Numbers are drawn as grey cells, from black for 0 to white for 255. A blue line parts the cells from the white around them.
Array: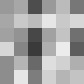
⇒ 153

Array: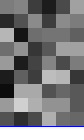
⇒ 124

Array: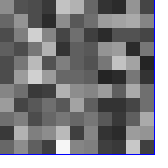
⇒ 141

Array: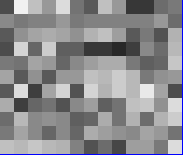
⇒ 76

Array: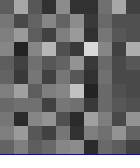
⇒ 93

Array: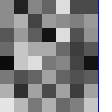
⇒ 140

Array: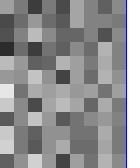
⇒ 159

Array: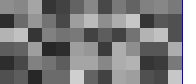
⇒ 142
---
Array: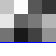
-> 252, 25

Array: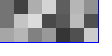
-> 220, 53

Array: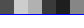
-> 205, 30

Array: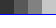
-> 199, 51

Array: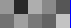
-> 195, 40

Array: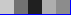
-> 202, 32
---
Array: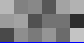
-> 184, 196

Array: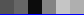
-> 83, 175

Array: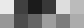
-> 234, 172

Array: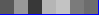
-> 89, 109

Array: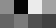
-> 142, 66

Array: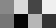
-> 136, 53
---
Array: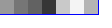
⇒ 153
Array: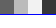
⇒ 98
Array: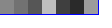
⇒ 135
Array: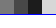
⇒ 121
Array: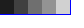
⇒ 29
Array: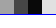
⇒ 163
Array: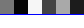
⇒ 119
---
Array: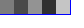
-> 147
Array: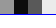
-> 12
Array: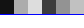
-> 60
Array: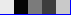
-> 123
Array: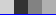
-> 51
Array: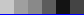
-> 92
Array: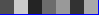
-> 153
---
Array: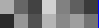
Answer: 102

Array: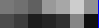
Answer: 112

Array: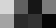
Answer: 96

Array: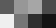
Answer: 151

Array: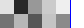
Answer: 40

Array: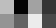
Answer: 3
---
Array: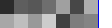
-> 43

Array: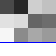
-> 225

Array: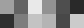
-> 160

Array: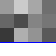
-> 103

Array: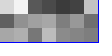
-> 96

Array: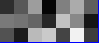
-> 121

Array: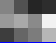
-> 153

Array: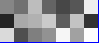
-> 36

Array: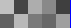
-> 193
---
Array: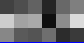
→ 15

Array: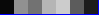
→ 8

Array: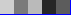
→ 38

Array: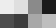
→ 26

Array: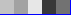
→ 56

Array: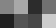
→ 32

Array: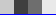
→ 63

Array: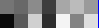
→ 10

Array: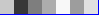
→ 55

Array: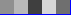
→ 63
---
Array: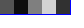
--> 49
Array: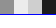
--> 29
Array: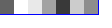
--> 141
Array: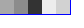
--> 210
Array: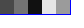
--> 155
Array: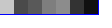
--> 16
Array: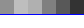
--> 51
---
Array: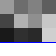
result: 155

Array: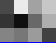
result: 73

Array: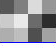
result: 87

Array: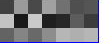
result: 65

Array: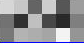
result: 214

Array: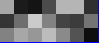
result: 167

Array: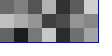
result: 106
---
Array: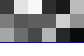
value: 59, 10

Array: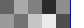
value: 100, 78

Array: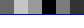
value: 103, 51

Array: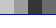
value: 199, 108

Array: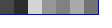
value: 71, 115

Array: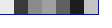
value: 234, 195

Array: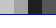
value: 198, 86

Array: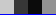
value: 202, 146
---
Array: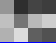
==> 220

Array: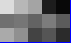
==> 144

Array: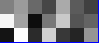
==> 253

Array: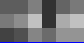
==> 80

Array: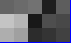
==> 160

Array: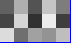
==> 111

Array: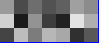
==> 189
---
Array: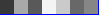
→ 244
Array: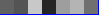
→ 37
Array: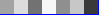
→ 247
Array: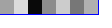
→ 140
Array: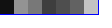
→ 62
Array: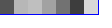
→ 162
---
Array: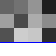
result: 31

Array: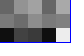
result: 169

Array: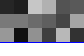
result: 89

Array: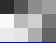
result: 159

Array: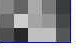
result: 59

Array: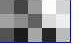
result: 211

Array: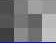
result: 152
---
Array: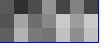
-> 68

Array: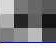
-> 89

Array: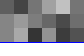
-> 117

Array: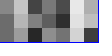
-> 175

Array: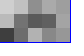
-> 158

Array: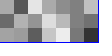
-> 192

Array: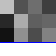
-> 62

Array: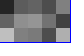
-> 128
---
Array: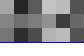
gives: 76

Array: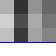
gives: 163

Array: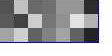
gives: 97

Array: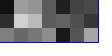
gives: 119

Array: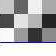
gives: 50

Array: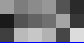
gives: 199

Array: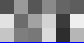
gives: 120

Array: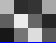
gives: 221

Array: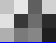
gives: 134
